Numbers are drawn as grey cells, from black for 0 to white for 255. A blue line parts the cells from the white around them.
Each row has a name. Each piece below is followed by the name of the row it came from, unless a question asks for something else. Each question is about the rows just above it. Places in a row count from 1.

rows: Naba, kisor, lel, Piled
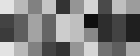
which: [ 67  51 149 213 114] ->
Piled
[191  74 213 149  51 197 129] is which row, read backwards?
Naba
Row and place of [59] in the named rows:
lel, 1

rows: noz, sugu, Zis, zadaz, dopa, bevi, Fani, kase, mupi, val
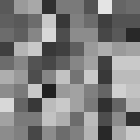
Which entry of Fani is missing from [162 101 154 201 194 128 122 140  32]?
[208]
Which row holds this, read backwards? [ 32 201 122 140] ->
Fani
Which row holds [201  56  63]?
zadaz
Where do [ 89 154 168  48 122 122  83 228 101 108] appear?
noz
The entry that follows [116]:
[201]

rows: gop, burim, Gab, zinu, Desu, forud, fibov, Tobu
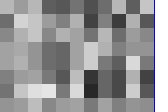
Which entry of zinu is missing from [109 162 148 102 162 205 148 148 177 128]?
[169]
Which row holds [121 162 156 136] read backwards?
Tobu
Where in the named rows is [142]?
Tobu, 11

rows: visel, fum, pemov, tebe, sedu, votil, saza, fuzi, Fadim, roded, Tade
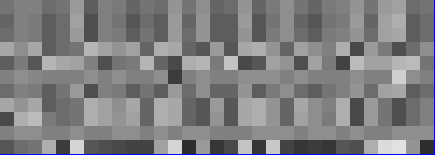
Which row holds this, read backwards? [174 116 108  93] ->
fuzi
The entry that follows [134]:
[128]
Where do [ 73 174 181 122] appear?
sedu

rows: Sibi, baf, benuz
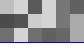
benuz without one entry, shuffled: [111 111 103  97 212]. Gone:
[170]
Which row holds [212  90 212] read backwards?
Sibi
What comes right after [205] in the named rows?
[212]
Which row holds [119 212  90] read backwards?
Sibi
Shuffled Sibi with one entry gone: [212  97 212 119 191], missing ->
[90]
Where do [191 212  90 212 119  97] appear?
Sibi
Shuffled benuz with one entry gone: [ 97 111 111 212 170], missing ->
[103]

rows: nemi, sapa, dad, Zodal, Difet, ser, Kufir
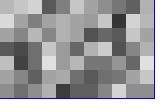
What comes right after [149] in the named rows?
[103]
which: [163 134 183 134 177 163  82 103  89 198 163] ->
dad
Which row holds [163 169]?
ser
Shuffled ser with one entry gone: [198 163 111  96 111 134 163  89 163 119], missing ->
[169]
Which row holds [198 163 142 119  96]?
nemi
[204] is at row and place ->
Zodal, 8
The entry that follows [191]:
[66]

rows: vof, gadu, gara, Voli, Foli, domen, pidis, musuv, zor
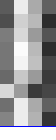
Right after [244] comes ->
[192]
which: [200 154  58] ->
domen
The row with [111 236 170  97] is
musuv

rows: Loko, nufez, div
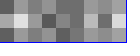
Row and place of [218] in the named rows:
nufez, 9
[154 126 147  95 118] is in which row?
div
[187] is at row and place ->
nufez, 7
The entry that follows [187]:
[110]
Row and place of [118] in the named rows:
div, 6
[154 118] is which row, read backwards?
div

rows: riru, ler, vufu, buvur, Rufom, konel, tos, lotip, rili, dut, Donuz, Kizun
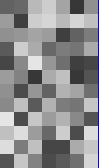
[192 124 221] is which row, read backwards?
Donuz
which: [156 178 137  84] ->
rili

